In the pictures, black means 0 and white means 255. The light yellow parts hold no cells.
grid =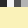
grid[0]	41
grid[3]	179

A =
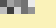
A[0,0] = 84
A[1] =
[189, 61, 213, 114, 148]

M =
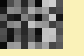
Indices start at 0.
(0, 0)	6
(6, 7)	72
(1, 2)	133
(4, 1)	22
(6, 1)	151
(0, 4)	116
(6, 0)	12
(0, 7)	206
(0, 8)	83
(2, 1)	31
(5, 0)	73
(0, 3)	38
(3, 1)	132
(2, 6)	110
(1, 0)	30
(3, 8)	94
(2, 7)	201
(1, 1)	140

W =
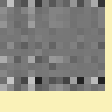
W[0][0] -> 111
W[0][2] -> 100
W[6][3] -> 95
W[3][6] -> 116
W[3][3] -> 114
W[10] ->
[135, 119, 113, 117, 136, 119, 120, 125, 124, 122, 117, 120, 119, 116, 128]
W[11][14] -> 34
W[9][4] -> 114
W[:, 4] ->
[164, 150, 136, 157, 114, 118, 117, 119, 168, 114, 136, 194, 171]
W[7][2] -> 119
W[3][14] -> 128
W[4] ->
[117, 124, 118, 107, 114, 122, 121, 112, 120, 119, 118, 111, 117, 120, 110]
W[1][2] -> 111
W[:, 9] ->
[99, 126, 123, 126, 119, 119, 117, 119, 129, 118, 122, 66, 127]
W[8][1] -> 136
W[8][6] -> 107
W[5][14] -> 119
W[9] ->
[117, 124, 118, 122, 114, 117, 121, 96, 119, 118, 121, 117, 118, 120, 111]
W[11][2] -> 104
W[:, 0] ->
[111, 142, 132, 148, 117, 120, 112, 120, 172, 117, 135, 111, 170]
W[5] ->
[120, 118, 119, 129, 118, 127, 121, 119, 119, 119, 118, 128, 119, 118, 119]
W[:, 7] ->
[87, 131, 131, 134, 112, 119, 100, 118, 152, 96, 125, 83, 131]
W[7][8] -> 119
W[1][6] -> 116
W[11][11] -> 34
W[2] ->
[132, 119, 113, 112, 136, 116, 122, 131, 125, 123, 115, 119, 120, 116, 128]
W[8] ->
[172, 136, 95, 121, 168, 91, 107, 152, 146, 129, 102, 114, 125, 109, 121]
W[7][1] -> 119
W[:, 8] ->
[116, 131, 125, 132, 120, 119, 124, 119, 146, 119, 124, 99, 143]
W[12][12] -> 124

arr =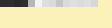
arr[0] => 45
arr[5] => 244
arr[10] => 224
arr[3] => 46
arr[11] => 219

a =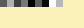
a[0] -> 90
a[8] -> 183
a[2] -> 63
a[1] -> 176

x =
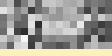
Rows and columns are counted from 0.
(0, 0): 161
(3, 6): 215
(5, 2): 189
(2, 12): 217
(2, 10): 176
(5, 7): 132
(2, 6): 168
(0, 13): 124
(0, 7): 199
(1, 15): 95
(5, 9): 138
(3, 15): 77
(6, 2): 214
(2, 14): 202
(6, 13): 188
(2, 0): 114
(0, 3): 125
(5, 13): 186
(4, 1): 224
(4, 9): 212
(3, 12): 101
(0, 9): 172
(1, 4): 60
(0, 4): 180
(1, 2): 130
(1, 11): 123
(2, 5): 198
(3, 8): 211
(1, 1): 199
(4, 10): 216
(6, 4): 61
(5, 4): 69
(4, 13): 73
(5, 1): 160
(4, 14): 117

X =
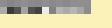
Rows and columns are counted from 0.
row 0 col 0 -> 141
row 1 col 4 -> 81
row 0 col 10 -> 142
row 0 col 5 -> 137
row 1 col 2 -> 84
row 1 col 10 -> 181
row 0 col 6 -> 143
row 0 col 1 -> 134
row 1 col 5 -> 66

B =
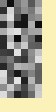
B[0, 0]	126
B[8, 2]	70
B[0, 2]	118
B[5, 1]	174
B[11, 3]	33
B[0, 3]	151
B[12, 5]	196
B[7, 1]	57
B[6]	[42, 213, 144, 202, 96, 92]
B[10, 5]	93
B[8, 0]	95
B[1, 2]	101
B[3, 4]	175
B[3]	[42, 157, 22, 20, 175, 13]
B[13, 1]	138
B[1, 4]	121
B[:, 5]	[153, 185, 147, 13, 166, 26, 92, 195, 221, 98, 93, 95, 196, 204]
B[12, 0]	142
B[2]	[163, 221, 80, 23, 133, 147]
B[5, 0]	44
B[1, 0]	47
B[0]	[126, 15, 118, 151, 88, 153]
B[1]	[47, 212, 101, 142, 121, 185]

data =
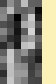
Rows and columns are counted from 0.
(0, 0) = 70
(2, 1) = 79
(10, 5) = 94
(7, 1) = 199
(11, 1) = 199
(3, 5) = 79
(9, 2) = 144
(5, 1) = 47
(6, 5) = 83
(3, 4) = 187
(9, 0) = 88
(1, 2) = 101
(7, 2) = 118
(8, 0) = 131
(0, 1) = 143
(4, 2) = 19
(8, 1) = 201
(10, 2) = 156
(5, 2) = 31
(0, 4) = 97
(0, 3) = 189
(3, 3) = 172
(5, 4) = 158

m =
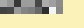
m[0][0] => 169
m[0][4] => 157
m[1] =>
[66, 72, 153, 132, 125, 104, 46, 244, 135]
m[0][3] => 156
